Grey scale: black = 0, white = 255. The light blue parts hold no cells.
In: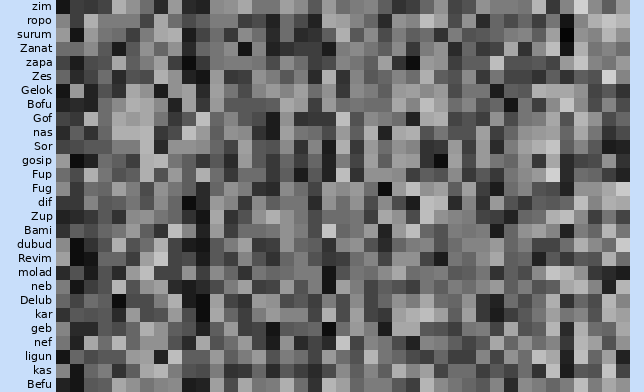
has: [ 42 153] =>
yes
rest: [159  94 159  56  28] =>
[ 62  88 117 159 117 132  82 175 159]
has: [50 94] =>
yes
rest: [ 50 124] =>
[ 82  88 102 124 132  94 159   5 145 132 181 145]
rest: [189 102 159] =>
[34]
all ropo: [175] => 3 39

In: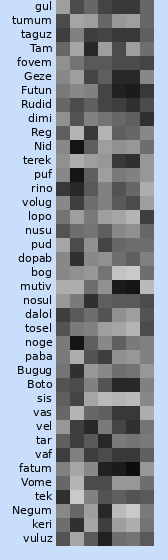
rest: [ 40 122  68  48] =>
[116]
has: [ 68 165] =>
yes

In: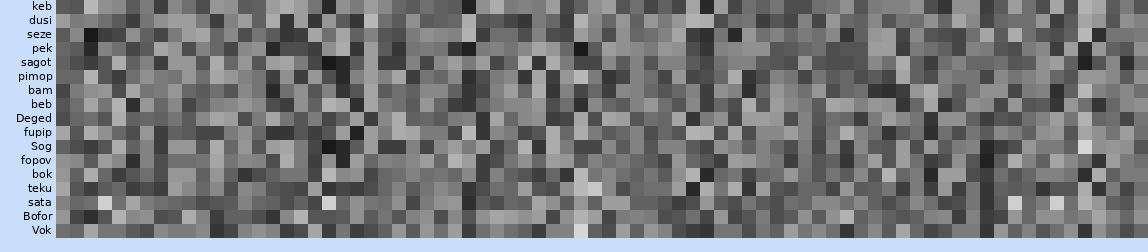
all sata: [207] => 4 20 69 72
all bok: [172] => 3 75
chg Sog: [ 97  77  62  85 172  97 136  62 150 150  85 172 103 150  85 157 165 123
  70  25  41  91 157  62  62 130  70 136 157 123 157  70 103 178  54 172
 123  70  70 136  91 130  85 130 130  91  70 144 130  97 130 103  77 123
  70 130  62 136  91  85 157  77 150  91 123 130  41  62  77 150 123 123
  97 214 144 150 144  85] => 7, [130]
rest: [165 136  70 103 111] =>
[111 150  62  91 165 150  85 144 130]

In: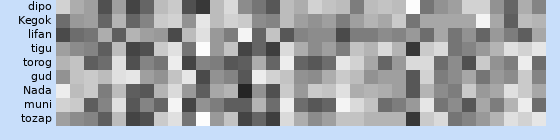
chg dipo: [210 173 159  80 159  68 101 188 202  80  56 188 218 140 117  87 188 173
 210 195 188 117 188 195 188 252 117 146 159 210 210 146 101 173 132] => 22, [125]
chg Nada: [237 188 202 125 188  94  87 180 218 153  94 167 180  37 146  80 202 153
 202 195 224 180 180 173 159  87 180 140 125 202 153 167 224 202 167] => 22, [173]
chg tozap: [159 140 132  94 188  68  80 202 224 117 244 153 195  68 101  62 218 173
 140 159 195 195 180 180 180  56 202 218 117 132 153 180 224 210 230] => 11, [252]
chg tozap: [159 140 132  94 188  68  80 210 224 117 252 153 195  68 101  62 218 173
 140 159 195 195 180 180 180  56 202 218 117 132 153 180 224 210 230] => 8, [202]
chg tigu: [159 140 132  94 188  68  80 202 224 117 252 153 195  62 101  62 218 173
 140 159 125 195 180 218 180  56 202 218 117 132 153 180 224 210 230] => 14, [68]
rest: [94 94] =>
[180 109 237 109  87 101 244 218 195 109 125 153 230 117 140  87 167 125
 180 237 109]

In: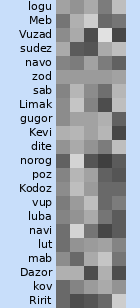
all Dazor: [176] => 1 2 4
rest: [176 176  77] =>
[176  77]
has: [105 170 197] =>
yes
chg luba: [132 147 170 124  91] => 4, [117]
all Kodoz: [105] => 4 5
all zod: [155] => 1 2 3 4
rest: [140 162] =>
[162 176  97]

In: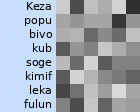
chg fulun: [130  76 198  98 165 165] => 6, [157]
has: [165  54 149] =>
yes
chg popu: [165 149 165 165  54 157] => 6, [149]
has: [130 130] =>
yes
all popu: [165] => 1 3 4

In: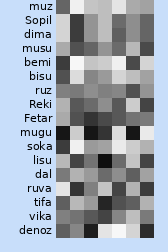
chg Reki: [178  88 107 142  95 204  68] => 5, [88]
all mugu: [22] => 1 3 6

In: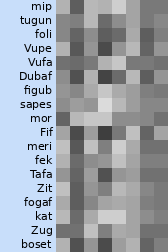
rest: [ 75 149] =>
[184 100 149]
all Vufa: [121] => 3 6 7

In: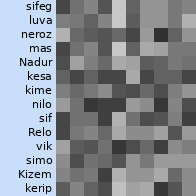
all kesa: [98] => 1 3 8 9
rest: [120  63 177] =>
[148 148 169 105 140]

